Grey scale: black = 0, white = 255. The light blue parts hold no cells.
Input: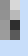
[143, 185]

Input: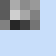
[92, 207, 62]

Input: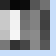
[36, 240, 115, 139, 86]

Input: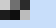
[204, 14]

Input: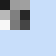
[27, 128, 69]

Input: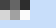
[67, 161]

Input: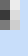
[104, 220]
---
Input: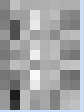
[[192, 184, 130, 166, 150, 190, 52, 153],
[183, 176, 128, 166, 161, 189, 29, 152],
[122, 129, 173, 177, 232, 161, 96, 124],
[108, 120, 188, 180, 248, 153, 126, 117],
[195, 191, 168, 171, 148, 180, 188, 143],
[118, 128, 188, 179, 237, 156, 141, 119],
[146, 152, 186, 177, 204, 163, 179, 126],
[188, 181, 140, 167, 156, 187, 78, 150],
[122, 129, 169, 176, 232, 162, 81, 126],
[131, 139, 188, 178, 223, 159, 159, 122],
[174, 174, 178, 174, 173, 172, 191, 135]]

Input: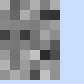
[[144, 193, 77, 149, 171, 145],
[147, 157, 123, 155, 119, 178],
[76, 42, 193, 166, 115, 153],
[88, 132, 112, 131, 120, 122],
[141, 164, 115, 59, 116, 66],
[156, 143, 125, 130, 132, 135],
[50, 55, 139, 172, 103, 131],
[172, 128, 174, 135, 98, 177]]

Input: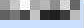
[[186, 60, 31, 38, 197, 72, 118, 96],
[103, 214, 142, 183, 170, 249, 199, 157]]

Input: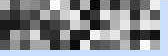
[[168, 249, 80, 186, 107, 90, 79, 231, 12, 92, 36, 166, 166, 78, 150, 83],
[18, 42, 25, 148, 229, 206, 242, 27, 32, 192, 44, 53, 220, 124, 171, 36],
[219, 234, 140, 229, 179, 74, 16, 168, 212, 88, 63, 41, 110, 49, 25, 25],
[80, 197, 38, 213, 176, 234, 56, 22, 235, 208, 113, 191, 65, 88, 44, 79],
[238, 112, 62, 130, 38, 139, 12, 186, 44, 195, 251, 108, 137, 146, 79, 191]]

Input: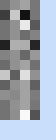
[[83, 249, 142, 115],
[119, 163, 145, 115],
[124, 163, 137, 143],
[96, 163, 145, 97],
[145, 223, 95, 199],
[112, 163, 145, 108],
[152, 104, 145, 131],
[37, 173, 175, 33],
[131, 109, 145, 115],
[89, 233, 145, 115],
[119, 18, 200, 61],
[119, 163, 145, 117]]

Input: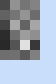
[[128, 90, 112, 110],
[56, 224, 84, 41],
[143, 157, 111, 44],
[166, 99, 169, 67],
[108, 148, 117, 98],
[131, 117, 146, 73]]

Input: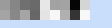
[[248, 52, 176, 247, 228, 103, 165, 136, 164],
[213, 5, 163, 162, 231, 106, 112, 134, 155]]
